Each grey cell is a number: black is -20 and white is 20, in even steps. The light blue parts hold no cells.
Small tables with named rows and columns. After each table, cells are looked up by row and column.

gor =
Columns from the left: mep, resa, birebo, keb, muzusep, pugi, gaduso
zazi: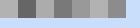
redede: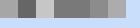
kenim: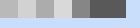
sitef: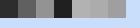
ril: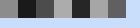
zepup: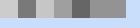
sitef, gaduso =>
5
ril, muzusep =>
-14
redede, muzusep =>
-1
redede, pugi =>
2
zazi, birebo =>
7
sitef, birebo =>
3
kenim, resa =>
13
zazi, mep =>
8
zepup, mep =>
12
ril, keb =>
7
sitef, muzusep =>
8
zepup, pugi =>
3

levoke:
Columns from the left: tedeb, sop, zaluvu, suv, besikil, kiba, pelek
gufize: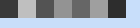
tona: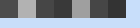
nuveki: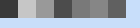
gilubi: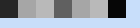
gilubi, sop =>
6
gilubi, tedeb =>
-14
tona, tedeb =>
-8
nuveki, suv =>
-8
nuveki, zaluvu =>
4
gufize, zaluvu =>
-7
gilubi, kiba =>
9
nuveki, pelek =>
-5
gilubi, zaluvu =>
9
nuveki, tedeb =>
-11
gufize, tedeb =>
-11
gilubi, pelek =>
-19
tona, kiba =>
-9
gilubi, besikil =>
6
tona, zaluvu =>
-9
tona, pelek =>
-12

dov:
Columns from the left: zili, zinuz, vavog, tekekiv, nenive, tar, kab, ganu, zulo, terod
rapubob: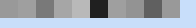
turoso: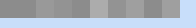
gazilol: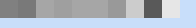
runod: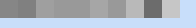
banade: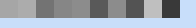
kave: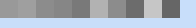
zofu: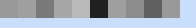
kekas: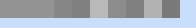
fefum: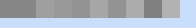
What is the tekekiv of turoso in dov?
3
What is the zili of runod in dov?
1
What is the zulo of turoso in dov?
2
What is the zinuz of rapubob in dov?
5
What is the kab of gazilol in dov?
4
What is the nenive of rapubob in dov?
9
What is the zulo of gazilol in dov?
-6
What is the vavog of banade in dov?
-2
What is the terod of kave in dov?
-4
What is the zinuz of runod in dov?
0
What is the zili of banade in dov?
6
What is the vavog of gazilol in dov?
6
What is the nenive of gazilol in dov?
6

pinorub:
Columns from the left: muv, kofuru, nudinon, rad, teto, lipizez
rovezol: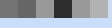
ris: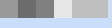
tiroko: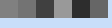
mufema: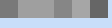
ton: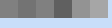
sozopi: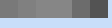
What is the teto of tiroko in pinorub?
-13
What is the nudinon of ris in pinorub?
0
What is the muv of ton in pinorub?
0
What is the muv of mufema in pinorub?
-1
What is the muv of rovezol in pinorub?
-2
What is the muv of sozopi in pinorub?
-1
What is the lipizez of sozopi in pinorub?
-7
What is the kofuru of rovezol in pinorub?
-4
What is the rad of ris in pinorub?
16
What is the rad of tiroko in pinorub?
4
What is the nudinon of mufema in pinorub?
5

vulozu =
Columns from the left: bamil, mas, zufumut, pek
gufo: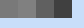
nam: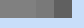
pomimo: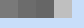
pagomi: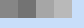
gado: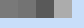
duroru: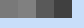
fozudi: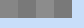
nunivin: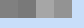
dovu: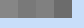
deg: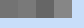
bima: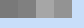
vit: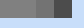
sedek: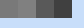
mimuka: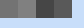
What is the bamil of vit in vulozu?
0
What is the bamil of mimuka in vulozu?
-2
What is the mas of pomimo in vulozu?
-3
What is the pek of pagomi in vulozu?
9
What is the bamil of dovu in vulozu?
1
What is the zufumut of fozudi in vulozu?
2
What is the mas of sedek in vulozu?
0
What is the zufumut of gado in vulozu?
-6
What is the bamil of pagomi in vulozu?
1
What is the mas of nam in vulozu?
0
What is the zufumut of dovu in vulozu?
0
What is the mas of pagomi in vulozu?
-2
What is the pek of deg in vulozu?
1
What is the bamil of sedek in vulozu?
-1
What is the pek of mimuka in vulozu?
-6
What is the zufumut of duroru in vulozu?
-6
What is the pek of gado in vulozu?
7
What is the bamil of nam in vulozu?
0
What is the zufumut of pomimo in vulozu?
-4

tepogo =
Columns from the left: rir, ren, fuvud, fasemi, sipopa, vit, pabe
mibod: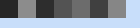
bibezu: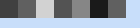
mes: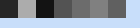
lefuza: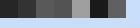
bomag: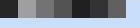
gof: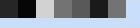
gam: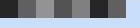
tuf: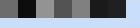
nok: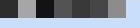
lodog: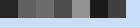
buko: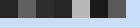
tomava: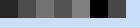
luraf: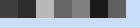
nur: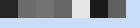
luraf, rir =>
-10
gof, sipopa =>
-6
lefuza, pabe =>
-5
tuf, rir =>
-3
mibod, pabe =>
1
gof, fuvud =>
13
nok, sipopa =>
-11
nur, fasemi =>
-4
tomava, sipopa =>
0
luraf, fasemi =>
-4
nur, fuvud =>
-2
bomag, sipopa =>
-15
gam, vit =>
-14
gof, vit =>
-16
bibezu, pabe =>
-5
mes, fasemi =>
-7

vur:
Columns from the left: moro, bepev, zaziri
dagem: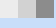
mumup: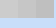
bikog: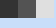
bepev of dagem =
13
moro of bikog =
-12
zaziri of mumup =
10
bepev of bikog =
-7
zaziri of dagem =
2
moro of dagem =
17
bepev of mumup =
11
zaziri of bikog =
15
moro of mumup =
12
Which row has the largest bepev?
dagem

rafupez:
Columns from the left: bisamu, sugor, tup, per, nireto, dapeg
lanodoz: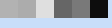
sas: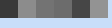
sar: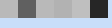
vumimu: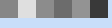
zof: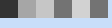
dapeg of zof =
-2
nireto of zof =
13
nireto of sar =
10
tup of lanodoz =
15
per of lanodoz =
-4
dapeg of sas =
3
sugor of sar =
-5
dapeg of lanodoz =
-18
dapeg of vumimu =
-11
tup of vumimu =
2
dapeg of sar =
-14
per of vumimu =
-3
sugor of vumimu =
15
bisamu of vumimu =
1
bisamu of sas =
-11
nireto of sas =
-9
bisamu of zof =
-12
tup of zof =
11
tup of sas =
-2
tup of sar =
9

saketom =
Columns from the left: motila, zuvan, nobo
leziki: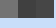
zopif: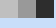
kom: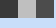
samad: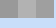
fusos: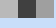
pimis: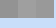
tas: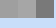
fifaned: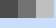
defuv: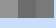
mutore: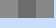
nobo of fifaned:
10
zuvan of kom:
10
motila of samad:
4
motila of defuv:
3
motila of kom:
-11
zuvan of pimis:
5
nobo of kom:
-8
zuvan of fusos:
-10
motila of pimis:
3
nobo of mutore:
1
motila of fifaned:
-8
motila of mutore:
2
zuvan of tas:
6
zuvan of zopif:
4
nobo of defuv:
-1
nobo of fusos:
5
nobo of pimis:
4
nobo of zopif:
-13
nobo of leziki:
-9
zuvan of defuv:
-3

